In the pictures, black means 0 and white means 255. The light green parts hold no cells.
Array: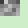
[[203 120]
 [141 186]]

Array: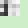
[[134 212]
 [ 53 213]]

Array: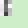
[[ 95 180]
 [116 250]]

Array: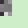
[[120 152]
 [122 117]]

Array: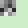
[[127  97]
 [114  60]]

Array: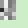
[[242 120]
 [239 121]]
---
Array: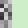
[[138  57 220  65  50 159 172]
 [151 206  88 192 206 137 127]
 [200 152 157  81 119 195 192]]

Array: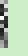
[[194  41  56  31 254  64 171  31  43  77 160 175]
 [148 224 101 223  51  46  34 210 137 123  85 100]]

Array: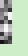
[[193 190 105 130 142  53 178 196  51 163  18]
 [ 80 114 118 194  84 148 244 249 176 130  52]
 [160 136  50 244 243  56 185 204 131  59  81]]

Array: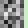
[[129 155 163 140  92 159 123]
 [160  38 113 232 190  30 149]
 [ 37 148 215 130  63 144  33]
 [100 177  72 160  87  89 132]
 [203 163 193 210  75 175 185]
 [ 94  69 143 124 167  93  86]]

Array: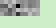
[[158 100 139 163]
 [185  90 148 120]
 [155 181  90 105]
 [195 130 134 150]
 [152   4 194  53]
 [141 131 171 127]
 [150 152 191 129]
 [129 121 165 188]
 [133 135 188 154]
 [149 151 176 170]]

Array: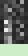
[[ 59  47  59  59  48  31  37  30  48  47  36]
 [ 61 106  95  72  72 234  94 234  94 128 105]
 [ 74  50 172  50  94 116 140 171  96 171 172]
 [ 91  86  40  91  40  61  39  44  40  41  61]
 [ 34  89  59  34  60 101  37 101  59  70  47]
 [161  49 102  71  48  59 147  36 161  69  32]
 [ 39  39  39  50  39  49  38  49  50  39  49]]
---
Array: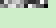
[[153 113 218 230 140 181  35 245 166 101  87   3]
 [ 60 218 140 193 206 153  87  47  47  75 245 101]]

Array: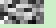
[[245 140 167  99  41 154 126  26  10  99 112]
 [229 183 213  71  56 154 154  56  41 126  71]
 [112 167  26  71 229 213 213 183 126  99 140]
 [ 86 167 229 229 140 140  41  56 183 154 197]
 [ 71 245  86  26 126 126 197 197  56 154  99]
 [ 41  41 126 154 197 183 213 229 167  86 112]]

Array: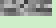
[[171 129 114 114 129 157 184 157 157 157 142 129 129]
 [142 184 184 171 157  73 184 142 129 184 114 171 199]
 [129  99  86  86 142 184 142 129 114  73  86  86  73]
 [114 157 171  99 171 184  58 142 142 129 114  99  99]]

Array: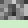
[[157 114  88  46 127 142 186]
 [142 142  88  72 171 114 186]
 [127  88 157 171 127 101  58]
 [114 171 101  72 127 157 186]
 [ 88 142 142 202 114 101  58]]

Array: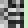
[[224 193  64  64 209  48]
 [209 180  48  22 125  22]
 [180 193  35  35  48  35]
 [164 180  35 110 193  64]
 [152  78 164 180 209  78]
 [125  64 209 224 164 193]
 [ 94 193  48  48  78  22]]

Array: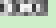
[[191 206 149 122 161 149  93 149 175 109 122 135]
 [161 231 175  80 135 175  93 175 149 122 109  80]
 [ 66 191 243 109  66 243 206 231  66 206 135  93]
 [ 50 191 243 109  66 243 243 243  50 231 122  93]]
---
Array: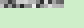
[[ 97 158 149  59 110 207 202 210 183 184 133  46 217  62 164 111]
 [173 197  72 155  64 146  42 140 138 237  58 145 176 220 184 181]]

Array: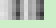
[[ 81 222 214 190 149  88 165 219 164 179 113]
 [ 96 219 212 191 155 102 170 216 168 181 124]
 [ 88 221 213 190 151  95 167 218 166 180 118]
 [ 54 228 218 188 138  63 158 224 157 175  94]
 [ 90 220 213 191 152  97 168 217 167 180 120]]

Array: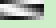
[[232  26  52  79 116 154 190 218 240 248 247]
 [ 15 246 246 233 206 172 136 101  64  40  23]
 [ 45 209 235 246 248 235 216 183 147 110  73]
 [120 132 170 202 227 244 249 238 221 191 160]
 [205  72  42  26  15  22  35  63  96 134 170]]

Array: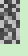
[[ 72 205  58  84 198]
 [184  70 198  60  72]
 [ 74 192  74  73 194]
 [197  92 123  60  85]
 [191  59 184 157  71]
 [ 70 188 101 197 179]
 [ 81 192  72  79 192]
 [201  62 149  92  84]
 [200  77  87 196  71]
 [187  78 181 158  79]
 [ 71 200  75  77 197]]

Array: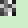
[[ 27  59 125 241]
 [195 202 117  71]
 [ 60  80 163 206]
 [ 21  62 116 246]]

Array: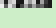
[[ 25 198  33 191 215  29  23 212 155 208  24 162  59]
 [ 28 237  98 225 159  14  72 159  86 159  85 103  41]]

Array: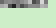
[[122 106 135 141 128 119 139 154 192  76 102 213]
 [168 169 183  81  34 127  77 108 138 139 135 179]]

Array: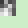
[[ 94  57 170  74]
 [110  83 126 210]
 [ 88 178 229 166]
 [ 89 221 246 196]]

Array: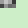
[[ 56 156 196 169]
 [115  68 146 105]]
